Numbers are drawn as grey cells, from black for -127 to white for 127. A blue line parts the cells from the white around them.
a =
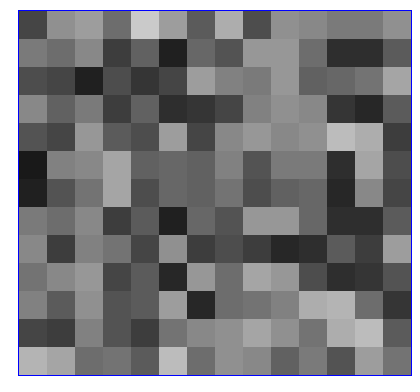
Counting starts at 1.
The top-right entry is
16
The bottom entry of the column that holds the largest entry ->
-36
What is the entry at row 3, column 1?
-50
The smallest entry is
-102
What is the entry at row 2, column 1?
-5
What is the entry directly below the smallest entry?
-95
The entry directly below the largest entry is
-30
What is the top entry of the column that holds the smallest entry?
-58
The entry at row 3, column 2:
-58
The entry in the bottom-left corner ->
52
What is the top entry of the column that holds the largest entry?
74
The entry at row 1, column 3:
29
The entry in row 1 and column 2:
16
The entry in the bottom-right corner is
-12
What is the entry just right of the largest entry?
29
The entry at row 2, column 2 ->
-18
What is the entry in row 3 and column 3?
-95

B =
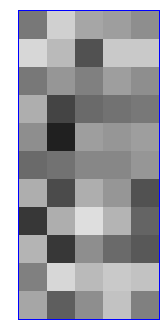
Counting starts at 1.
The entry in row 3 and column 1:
-7
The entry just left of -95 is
14
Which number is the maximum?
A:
94
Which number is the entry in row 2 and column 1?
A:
87
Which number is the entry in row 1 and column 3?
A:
38
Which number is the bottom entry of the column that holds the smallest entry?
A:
-33
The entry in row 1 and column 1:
-7
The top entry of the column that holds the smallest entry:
80
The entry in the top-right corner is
14
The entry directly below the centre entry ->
46
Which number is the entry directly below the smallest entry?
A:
-13
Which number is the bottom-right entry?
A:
0
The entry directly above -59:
22
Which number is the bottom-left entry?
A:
38
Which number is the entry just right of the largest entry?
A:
52
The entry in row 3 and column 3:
0

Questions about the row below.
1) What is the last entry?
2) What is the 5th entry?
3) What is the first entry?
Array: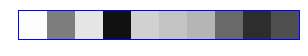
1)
-48
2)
81
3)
124

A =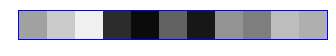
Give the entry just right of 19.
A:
-1
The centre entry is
-29
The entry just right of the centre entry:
-104

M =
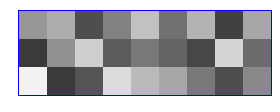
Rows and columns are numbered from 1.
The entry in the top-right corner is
39
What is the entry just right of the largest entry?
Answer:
-69
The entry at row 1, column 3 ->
-49
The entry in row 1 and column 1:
23
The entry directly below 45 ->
17
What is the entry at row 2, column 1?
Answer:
-69
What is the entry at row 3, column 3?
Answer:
-43
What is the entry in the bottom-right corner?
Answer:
9

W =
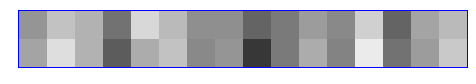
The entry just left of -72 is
21
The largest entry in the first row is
88
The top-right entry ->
58
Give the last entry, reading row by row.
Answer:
73
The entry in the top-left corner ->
21
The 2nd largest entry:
94
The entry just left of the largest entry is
3
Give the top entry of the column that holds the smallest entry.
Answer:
-27
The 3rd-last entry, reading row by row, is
-13
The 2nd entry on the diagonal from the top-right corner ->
28

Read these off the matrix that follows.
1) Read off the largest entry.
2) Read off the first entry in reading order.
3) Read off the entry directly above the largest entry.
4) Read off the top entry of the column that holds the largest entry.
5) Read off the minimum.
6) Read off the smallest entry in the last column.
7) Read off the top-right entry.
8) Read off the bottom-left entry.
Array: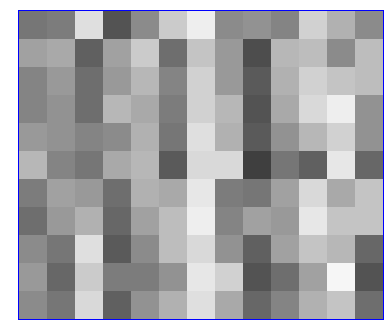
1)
118
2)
-9
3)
55
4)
49
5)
-64
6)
-44
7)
11
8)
11

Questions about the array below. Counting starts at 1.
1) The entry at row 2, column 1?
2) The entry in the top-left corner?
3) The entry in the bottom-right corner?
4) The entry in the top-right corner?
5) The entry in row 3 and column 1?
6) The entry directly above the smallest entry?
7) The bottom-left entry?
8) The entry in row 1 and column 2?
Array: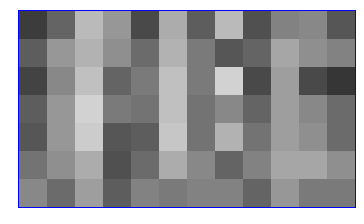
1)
-34
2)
-67
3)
-5
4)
-41
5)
-60
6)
2
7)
8
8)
-27

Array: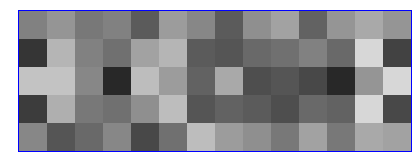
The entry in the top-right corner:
21
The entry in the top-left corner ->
1
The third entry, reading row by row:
-7
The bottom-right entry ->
34
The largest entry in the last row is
61
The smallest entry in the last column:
-61
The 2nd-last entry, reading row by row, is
41
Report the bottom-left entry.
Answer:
7
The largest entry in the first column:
67
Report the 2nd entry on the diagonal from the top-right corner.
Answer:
87
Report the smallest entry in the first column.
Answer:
-74
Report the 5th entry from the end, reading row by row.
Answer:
-7
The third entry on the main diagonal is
7

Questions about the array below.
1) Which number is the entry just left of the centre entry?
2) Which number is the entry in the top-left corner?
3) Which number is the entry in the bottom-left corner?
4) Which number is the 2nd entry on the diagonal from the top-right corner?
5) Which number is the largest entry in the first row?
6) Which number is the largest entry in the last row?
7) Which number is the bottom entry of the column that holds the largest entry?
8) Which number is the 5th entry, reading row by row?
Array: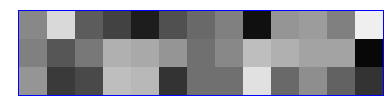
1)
21
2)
8
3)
21
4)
35
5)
111
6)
97
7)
-76
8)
-98

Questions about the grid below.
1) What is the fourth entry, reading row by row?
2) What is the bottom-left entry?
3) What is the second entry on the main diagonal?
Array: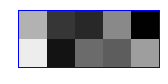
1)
9
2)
109
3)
-108

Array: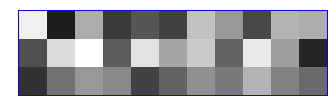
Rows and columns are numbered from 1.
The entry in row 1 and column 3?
44
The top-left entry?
112
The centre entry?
37
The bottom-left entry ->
-77
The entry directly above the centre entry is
-61
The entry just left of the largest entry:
92
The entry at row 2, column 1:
-47
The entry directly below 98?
-61
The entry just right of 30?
-90
